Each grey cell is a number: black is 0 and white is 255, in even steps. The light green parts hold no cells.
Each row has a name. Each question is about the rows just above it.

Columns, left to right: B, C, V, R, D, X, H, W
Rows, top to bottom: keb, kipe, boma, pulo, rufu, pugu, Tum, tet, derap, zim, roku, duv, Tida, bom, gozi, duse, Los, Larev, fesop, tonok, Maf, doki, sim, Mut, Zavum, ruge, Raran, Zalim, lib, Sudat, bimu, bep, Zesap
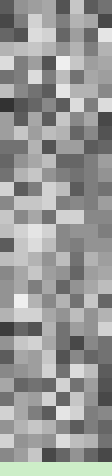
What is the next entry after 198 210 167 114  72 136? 114
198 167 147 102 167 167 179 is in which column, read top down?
C

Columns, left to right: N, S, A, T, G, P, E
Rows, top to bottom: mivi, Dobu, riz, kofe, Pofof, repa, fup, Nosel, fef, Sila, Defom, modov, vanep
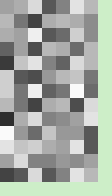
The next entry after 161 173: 218
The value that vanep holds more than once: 88
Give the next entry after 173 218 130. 140
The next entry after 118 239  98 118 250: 107

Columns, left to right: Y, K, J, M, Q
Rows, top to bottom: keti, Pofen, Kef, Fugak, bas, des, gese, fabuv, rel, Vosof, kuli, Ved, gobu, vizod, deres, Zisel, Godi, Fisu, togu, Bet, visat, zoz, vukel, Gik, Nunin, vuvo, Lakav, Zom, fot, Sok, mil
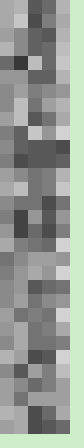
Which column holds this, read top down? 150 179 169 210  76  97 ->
Q
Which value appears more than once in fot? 159
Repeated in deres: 115
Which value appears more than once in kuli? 88

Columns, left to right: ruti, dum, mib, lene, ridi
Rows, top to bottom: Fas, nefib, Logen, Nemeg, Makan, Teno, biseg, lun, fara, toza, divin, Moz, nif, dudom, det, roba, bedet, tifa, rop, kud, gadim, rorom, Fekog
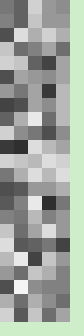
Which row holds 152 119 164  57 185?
biseg
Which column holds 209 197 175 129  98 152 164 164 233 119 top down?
mib
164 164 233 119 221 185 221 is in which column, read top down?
mib
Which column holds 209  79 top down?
ruti
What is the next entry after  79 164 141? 185
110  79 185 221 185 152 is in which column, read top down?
lene

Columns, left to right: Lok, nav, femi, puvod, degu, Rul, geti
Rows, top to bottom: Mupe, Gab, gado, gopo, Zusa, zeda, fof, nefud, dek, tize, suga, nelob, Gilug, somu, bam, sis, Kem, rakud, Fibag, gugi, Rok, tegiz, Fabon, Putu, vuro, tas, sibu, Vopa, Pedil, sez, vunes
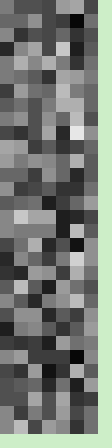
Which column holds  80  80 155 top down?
puvod
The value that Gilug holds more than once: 103
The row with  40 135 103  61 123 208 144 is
Fibag
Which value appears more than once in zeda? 123
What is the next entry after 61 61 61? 7

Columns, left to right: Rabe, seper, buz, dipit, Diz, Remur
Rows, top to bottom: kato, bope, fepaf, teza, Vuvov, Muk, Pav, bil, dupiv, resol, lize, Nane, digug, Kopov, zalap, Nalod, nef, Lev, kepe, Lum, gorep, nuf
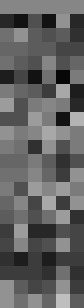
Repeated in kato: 134
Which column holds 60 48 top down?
Remur
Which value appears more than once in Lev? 69
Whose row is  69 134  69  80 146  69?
Lev
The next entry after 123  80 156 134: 156
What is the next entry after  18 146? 39

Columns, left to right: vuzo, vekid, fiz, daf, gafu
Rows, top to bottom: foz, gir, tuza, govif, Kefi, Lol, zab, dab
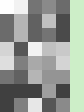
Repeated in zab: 64
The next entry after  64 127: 231

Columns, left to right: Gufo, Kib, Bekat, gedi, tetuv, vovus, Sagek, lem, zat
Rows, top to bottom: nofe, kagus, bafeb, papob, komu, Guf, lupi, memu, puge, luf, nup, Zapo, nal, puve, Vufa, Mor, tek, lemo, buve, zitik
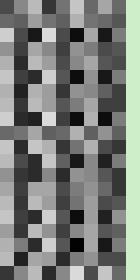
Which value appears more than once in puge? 13
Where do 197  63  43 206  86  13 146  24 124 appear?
Guf
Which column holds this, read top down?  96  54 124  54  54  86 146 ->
zat
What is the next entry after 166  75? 124
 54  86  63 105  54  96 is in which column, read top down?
tetuv
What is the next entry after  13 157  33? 146
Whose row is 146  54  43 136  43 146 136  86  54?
nal

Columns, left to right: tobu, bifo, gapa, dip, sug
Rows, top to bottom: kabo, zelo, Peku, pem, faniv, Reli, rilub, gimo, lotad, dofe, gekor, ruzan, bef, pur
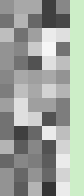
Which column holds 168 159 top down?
gapa
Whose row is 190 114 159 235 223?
Peku
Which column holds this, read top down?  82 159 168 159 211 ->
gapa
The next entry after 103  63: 72
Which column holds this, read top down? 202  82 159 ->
gapa

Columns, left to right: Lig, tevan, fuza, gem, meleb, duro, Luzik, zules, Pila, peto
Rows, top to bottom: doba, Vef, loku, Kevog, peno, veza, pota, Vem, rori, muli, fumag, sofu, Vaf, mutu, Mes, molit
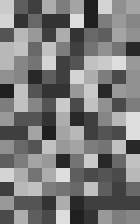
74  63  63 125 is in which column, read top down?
Pila
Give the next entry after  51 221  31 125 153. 134
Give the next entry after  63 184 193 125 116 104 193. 94
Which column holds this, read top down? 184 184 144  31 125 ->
Lig
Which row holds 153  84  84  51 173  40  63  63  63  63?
Mes
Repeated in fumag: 193
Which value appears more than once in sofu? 40

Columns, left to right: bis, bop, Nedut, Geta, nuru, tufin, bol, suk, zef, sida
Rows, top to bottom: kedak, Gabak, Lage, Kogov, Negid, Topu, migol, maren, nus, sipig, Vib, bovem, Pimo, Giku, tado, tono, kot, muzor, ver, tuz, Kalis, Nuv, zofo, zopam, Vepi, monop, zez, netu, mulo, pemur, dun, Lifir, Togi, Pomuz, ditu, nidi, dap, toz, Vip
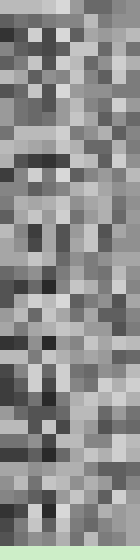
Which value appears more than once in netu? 207
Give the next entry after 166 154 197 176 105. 105
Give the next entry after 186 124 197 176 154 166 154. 95

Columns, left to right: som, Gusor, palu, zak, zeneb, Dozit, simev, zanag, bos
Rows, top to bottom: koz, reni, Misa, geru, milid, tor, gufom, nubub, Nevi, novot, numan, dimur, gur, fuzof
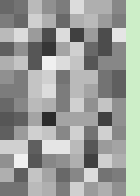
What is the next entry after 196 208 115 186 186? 115
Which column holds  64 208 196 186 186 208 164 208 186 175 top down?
Dozit

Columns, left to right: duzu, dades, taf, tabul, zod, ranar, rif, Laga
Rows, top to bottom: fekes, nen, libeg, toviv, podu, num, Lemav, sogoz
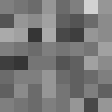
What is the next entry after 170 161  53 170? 72
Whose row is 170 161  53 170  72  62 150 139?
libeg
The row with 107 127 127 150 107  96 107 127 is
num

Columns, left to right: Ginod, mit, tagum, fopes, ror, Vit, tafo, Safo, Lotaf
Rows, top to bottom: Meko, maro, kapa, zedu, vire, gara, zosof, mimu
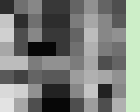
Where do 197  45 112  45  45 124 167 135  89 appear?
maro
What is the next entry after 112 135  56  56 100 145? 100
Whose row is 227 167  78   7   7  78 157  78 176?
mimu

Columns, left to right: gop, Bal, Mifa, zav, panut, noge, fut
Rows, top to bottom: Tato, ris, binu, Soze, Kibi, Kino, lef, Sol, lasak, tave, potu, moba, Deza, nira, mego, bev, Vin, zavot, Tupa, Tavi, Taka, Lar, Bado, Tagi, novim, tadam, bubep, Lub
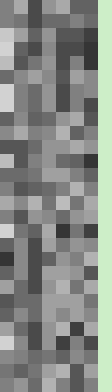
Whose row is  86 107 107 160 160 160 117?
Lar
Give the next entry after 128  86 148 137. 107
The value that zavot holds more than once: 137
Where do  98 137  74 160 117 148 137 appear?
zavot
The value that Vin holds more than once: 117
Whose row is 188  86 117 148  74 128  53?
Kibi

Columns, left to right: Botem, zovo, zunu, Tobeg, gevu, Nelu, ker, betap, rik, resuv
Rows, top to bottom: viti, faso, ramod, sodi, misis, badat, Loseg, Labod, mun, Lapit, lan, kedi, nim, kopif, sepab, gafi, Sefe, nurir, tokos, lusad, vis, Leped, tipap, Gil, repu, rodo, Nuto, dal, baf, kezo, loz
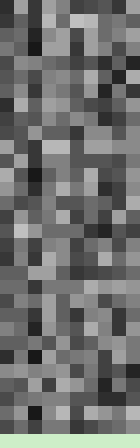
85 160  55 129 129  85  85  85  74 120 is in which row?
kedi
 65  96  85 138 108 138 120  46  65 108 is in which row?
mun
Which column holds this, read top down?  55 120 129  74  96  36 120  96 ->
rik
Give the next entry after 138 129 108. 96
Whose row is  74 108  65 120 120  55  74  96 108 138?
loz
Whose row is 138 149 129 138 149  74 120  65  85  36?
Nuto
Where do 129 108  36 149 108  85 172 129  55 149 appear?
Gil

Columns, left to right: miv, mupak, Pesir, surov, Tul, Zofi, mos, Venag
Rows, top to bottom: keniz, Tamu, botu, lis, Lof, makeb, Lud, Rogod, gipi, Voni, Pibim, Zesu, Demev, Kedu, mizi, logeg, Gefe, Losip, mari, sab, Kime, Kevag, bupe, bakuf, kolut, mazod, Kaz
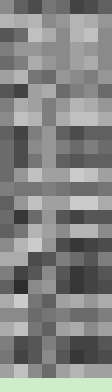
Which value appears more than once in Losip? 76
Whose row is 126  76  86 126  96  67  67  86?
kolut
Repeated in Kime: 76
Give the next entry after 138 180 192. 138
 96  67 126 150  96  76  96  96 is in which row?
Voni
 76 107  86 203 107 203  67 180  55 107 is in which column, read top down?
Zofi

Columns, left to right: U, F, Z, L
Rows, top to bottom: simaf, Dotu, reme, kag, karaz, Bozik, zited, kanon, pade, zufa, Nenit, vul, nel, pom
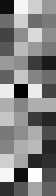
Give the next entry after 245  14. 254
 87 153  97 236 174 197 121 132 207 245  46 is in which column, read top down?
U
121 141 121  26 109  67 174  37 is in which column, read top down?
L
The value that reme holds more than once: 141
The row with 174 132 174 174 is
kanon
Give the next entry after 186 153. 121
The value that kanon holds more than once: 174

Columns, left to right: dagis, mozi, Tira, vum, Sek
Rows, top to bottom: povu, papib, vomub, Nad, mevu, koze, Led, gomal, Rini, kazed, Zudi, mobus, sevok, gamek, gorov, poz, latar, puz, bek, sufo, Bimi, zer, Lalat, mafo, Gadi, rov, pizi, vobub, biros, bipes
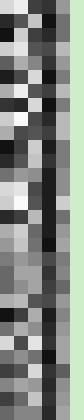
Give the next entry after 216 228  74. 29
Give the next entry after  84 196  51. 123
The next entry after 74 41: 185
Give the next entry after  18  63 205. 29
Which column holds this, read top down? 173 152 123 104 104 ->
dagis

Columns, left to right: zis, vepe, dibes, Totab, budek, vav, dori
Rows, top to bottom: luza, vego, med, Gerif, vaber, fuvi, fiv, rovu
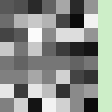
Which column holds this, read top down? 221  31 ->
vav
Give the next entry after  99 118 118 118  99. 118
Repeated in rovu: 209
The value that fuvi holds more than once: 128
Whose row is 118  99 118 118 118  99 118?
vaber
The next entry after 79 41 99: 167
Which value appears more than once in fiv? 230

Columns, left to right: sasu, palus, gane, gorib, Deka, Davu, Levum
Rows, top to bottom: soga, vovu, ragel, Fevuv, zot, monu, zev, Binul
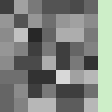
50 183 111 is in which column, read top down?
Levum
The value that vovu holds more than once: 150
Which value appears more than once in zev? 62
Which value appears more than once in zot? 74
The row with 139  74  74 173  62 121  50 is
zot

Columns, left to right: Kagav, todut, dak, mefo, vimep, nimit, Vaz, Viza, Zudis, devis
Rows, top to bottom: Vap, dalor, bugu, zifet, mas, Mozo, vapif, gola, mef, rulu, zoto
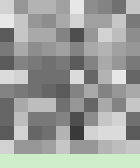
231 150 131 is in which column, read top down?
Zudis
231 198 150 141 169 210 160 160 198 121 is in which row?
dalor
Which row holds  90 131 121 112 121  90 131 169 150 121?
mas
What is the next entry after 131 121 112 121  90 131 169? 150
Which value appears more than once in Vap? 179
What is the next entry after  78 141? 198

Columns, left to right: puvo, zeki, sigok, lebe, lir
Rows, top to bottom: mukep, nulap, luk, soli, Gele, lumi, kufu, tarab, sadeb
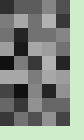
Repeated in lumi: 167
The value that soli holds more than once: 157
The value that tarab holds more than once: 103
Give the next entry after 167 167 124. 167
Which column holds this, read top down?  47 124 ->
puvo
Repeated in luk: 114

